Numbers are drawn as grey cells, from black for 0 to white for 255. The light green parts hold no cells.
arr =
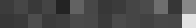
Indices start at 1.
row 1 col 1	60
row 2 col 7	72
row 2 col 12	72
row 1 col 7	71
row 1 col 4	68
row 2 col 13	71
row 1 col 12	110
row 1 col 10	69

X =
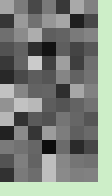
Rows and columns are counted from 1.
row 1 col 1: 166
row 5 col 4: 65
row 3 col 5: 99
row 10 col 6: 95
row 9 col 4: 81
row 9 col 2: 50
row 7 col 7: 129
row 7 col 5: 46
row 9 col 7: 85
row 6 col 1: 40
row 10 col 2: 138
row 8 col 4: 93
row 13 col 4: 190
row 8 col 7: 114
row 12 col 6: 117
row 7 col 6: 167
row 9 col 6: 102
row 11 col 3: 102
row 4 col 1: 82
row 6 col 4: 85
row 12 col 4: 190
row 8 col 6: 99
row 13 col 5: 138
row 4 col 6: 68
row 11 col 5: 107
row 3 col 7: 132

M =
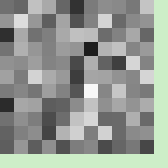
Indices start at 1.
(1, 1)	112
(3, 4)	127
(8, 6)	140
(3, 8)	108
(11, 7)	135
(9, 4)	76
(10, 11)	144
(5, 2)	140
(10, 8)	210
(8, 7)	194
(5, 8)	98
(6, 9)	146
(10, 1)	98
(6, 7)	165
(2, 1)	149
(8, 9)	167
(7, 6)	85
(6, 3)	211
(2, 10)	137
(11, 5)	81
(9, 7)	214
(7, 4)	158
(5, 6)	73
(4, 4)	129
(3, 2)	169
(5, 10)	214
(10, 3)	141
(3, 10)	168
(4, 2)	176
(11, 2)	150
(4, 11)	154
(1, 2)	102
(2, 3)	151
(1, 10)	120

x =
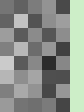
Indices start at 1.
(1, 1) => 117
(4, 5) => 64
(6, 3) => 165
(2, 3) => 83
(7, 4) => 71
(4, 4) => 151
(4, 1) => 128
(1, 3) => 124
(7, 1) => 127
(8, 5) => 69
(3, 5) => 141

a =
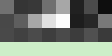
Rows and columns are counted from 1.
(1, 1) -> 113
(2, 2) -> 94
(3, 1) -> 73
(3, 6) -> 60
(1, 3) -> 56
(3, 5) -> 74
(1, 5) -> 167
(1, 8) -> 14

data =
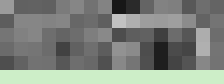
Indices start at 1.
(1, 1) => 155
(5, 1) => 78
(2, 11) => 157
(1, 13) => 127
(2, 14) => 140
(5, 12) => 30
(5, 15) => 135
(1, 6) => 134
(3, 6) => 109
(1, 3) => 98
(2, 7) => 108
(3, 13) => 108
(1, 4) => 96
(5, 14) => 84
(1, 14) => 88
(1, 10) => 42
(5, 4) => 113
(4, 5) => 66
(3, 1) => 117
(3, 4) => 110
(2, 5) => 134
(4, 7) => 111
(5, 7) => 104
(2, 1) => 93
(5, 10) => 117

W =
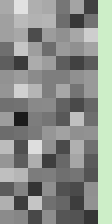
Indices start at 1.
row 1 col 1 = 169
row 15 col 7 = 146
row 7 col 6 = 116
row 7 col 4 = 126
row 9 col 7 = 110
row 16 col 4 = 142
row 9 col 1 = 157
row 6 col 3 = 139
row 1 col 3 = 175
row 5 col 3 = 172
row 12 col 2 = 93
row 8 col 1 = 112
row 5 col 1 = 94
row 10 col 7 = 146
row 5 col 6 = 65
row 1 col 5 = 118
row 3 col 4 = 156
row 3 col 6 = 167
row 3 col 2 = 168
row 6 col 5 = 126
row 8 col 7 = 102
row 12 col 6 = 166
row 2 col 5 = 109
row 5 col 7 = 91
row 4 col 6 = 144
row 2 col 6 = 56
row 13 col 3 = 124
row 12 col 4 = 62
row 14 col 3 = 52
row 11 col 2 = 79
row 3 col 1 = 160
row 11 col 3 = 222

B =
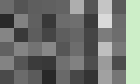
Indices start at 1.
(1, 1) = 108
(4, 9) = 120
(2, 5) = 108
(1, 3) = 94
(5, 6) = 129
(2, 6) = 111
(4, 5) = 86
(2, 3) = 96
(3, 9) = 109
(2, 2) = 130
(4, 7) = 68
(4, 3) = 115
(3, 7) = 69
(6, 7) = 52
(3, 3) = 93
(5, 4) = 56

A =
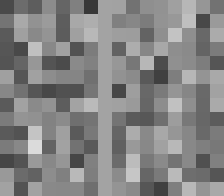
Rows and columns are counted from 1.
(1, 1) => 74
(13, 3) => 98
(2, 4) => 155
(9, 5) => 139
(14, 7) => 111
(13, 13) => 186
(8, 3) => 138
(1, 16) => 114
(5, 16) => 85
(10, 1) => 90
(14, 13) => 127
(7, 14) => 134
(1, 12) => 146
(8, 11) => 102
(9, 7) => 116
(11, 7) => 89
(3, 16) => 171
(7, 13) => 149
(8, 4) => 147
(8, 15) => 104
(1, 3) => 93
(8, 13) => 193
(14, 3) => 162
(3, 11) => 99
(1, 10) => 114
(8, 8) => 163
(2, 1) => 116
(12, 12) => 138
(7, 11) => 104
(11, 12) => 161
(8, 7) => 186
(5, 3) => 151
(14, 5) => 136
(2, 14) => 191
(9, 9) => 116
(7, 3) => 86
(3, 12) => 143
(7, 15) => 105

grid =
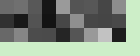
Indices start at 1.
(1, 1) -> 107
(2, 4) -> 19
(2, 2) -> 24
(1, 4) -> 22
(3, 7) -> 153
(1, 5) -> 154
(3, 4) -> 75
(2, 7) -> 71
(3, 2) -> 134

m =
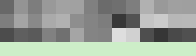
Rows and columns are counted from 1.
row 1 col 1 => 104
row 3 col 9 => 222
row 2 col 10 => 82
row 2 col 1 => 126
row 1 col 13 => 160
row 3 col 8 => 130
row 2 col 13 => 183
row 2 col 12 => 203
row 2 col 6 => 142
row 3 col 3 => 90
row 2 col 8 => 125
